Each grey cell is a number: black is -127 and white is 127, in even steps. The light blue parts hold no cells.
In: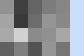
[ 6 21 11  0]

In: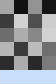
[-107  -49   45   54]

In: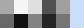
[ 32 -91]

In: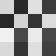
[-67 -76 -53  89]

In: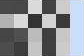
[ 76  82  60 -67]

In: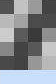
[-60 -52 -37   7]

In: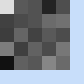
[ -49  -20  -61  -64 -110]

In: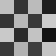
[-96 -71 -84 -70]
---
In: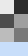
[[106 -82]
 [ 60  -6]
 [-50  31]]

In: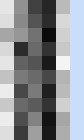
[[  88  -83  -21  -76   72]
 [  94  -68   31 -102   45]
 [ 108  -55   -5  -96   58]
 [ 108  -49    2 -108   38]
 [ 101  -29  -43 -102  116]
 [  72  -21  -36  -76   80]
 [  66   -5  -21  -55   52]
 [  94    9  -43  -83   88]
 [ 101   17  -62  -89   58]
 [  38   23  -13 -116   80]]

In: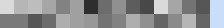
[[ -5  -5 -41 -19  46  32  24 -12   2  46  16 -26  10  54 -26]
 [ 90  54  61  38   2  32 -81 -19  16 -34 -55  90  38 -12 -41]]

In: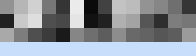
[[  41   -2  -48  -68 -101    6  -16  -34   13  -22  -28  -41  -34   27]
 [  19   54   81   -8  -74  107 -117  -61   67   60   19    6  -16  -74]
 [ -94   73   94  -48  -55  101 -109  -94   48   35  -41  -81   -2   -8]]

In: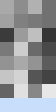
[[ 33   0  -6 -14]
 [ 41  13  49 -14]
 [-68  27  63 -75]
 [ 19  41  19 -35]
 [ -6  77 -21 -54]
 [ 69  83 -42 -60]
 [-27  96   7 103]]

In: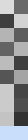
[[ 67 -77]
 [ 60 -64]
 [ 75 -57]
 [ 75 -49]
 [ 52 -34]
 [ 91 -22]
 [-42  37]
 [-28  52]
 [-64  83]]

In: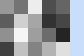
[[ 24 -11 109 -49 -26]
 [-64  65   3  51  95]
 [-34  80  38 -77 -57]
 [ 16 117  30 -19 -91]]

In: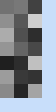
[[  9 -90  36]
 [-96 -82  64]
 [ 28 -70 -76]
 [ 44 -47 -82]
 [ 15 -40  78]
 [ 21 -26 -55]
 [-13  -7 -62]]

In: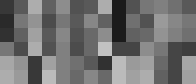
[[  -8  -51   45  -45    0  -51  -22   66  -58  -58   13   -8  -58  -65]
 [ -71  -38   45  -30   13  -45  -38   45 -100  -45   -8    0  -15  -38]
 [ -78  -30   33  -38    7  -45  -22   13 -100  -30  -22   19    0  -15]
 [ -85   -8   19  -51   -8  -38    7  -30 -100  -15  -45   26    7   -8]
 [  39   19  -71   33    0  -15  -38  -78   59   26   33  -22  -58   39]
 [  45   26  -71   59    0  -22    7  -22   59   33   45  -30  -58   33]]
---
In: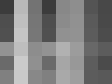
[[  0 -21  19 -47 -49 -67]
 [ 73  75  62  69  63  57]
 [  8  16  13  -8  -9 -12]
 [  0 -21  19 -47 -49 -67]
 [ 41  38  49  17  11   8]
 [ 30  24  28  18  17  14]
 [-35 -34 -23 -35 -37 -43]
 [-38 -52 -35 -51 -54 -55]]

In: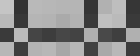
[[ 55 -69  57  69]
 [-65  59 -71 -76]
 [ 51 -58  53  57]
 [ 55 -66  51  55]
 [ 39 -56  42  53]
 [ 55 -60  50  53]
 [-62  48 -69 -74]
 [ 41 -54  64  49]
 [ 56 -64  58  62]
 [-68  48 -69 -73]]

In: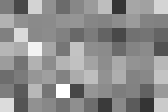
[[ 92  -2 -18  28  54   0  50  -3]
 [-43 -37  -4 -12  44  90  16 -55]
 [ 17  56  22  50 115   9  10  83]
 [  8 -10  31  12  38  12  11  16]
 [-13 127   2  52  -9   1  19 -20]
 [ 15 -56  44  65  67 -23  21   7]
 [-18  21  62  35  14  -3   6  27]
 [-69  12  18  13  11 -28   3  62]
 [  9  -2  46  42 -20 -55  13 -74]
 [-36   2   3  19   4 -14  27  38]
 [-75 -29   8  15  11 -11   3  33]
 [ 74  25  67  56 -46 -27   1  84]]

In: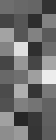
[[ 13  33 -46 -52 -23 -58   4  35 -59 -17]
 [ 26 -89   0  47 -15  23  95 -41 -41 -23]
 [-74 -72 -11 -74  31 -57 -80   2 -82 -26]
 [-34 -31 -29  -6 108  38 -19 -37   2 -77]]

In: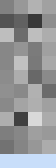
[[-13  -1  46   9  16  12   7   7  62 -44   1]
 [  5   7 -63  36   9  45  65  20 -19 -30  24]
 [ 23  31  89  47  49 -23  -6  -4  62 -71  50]
 [ 44  25  43  32 -20  10  40  32  45  13  33]]

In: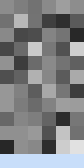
[[-88  16 -24  23  23 -48  18 -56   9 -14  12]
 [ 15  16   6  -3   1 -29 -66 -21 -55  56  -1]
 [  8  25  -1 -20 -34  49 -20  74 -50 -12 -13]
 [-82 -46 -27   2  40   7  10  -7   4 -64  10]
 [ 77  67 -83  30  -9 -36 -12 -46 -11 -81  30]
 [ 97 -14  -8  28 -66  42 -31  78 -87 -37  13]]
